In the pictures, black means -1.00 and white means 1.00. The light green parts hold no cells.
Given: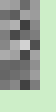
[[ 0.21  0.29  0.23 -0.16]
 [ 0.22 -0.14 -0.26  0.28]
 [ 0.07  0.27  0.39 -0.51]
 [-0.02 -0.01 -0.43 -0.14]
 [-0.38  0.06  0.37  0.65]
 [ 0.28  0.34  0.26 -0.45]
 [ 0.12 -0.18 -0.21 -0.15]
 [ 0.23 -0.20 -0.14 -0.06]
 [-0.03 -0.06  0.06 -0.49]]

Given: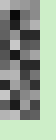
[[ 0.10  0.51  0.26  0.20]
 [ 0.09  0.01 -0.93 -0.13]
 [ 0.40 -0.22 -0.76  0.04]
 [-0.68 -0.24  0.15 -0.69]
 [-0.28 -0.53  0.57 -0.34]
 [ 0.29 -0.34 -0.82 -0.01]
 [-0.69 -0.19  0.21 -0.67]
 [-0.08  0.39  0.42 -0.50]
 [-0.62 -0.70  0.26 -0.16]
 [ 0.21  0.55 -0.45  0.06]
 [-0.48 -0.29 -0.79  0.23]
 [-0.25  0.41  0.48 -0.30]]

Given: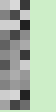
[[-0.56  0.50  0.70]
 [ 0.60  0.01 -0.42]
 [-0.75  0.62  0.64]
 [ 0.09  0.00 -0.46]
 [ 0.33 -0.24  0.13]
 [-0.57  0.08  0.22]
 [ 0.61 -0.33  0.24]
 [ 0.19  0.17  0.35]
 [ 0.11  0.02  0.20]
 [-0.73  0.61  0.68]
 [-0.15  0.27 -0.47]]

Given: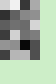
[[ 0.33  0.65  0.89 -0.57]
 [ 0.13 -0.62 -0.24  0.07]
 [ 0.67 -0.26 -0.12 -0.16]
 [-0.02 -0.53  0.64 -0.11]
 [-0.38  0.16  0.12 -0.94]
 [-0.38 -0.50  0.43  0.44]]

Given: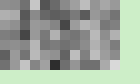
[[ 0.20  0.12  0.10 -0.11  0.55 -0.34 -0.17  0.08  0.25  0.48  0.17  0.31]
 [-0.09  0.38  0.34 -0.31  0.08 -0.19 -0.26 -0.22 -0.04 -0.29  0.19  0.08]
 [ 0.00  0.20  0.13 -0.22  0.20  0.16  0.04 -0.44  0.22  0.42  0.33 -0.06]
 [ 0.39 -0.01 -0.06 -0.45  0.20 -0.05  0.39 -0.03 -0.08  0.05  0.45  0.11]
 [-0.02  0.09  0.12  0.06  0.43 -0.08 -0.03 -0.11 -0.04  0.10  0.39  0.19]
 [ 0.10 -0.25  0.21 -0.09  0.45  0.19  0.14 -0.22  0.48  0.00  0.48  0.23]
 [ 0.70 -0.11  0.20  0.53  0.04  0.26 -0.65 -0.13  0.17 -0.12 -0.12  0.33]]

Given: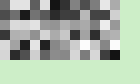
[[ 0.34 -0.13  0.77  0.78 -0.26  0.75 -0.84 -0.61  0.02 -0.39 -0.02  0.81]
 [ 0.63 -0.40 -0.13 -0.80 -0.10 -0.30 -0.66 -0.51 -0.52  0.44 -0.47 -0.48]
 [ 0.19  0.16  0.71  0.68  0.77  0.20  0.16  0.39  0.24  0.33 -0.01  0.85]
 [ 0.40 -0.57  0.39  0.42  0.14  0.66  0.34  0.56 -0.59  0.28 -0.64  0.33]
 [ 0.97  0.70  0.28 -0.76  0.79 -0.74  0.07  0.24  0.61  0.98  0.56  0.05]
 [-0.85  0.68 -0.66 -0.37  0.62 -0.22  0.10  0.07  0.68 -0.03  0.69 -0.51]]
